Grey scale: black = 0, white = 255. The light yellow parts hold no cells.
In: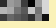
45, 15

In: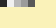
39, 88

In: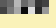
90, 152

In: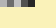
180, 38

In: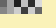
102, 102

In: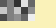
90, 238

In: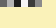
100, 139

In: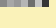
136, 53

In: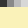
51, 215
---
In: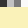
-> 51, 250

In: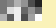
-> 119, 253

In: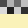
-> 76, 47

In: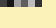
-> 64, 50

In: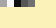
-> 166, 112

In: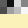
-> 91, 246

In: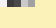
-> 243, 161

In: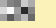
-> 172, 105
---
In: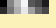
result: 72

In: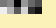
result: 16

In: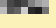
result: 113

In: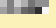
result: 246

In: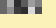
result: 77

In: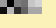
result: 167

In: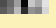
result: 214

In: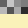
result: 44

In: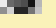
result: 196

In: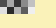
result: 239
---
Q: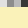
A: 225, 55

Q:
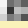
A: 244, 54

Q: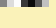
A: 252, 10

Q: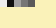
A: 238, 16

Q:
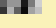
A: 208, 11

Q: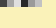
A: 223, 39

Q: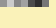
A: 203, 47

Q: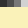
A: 210, 48
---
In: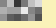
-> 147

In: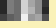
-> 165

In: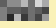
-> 69

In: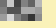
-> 53

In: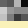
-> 56

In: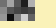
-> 205
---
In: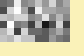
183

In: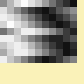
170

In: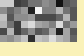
74

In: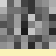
114

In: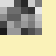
68
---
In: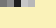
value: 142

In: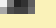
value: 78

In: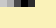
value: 174

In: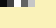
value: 68

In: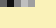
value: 16

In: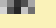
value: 80

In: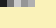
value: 121

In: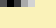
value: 0

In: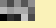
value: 49
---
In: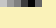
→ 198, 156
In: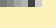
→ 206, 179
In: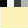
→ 243, 178
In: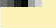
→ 211, 161
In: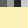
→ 202, 157
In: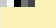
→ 247, 202
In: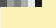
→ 233, 172
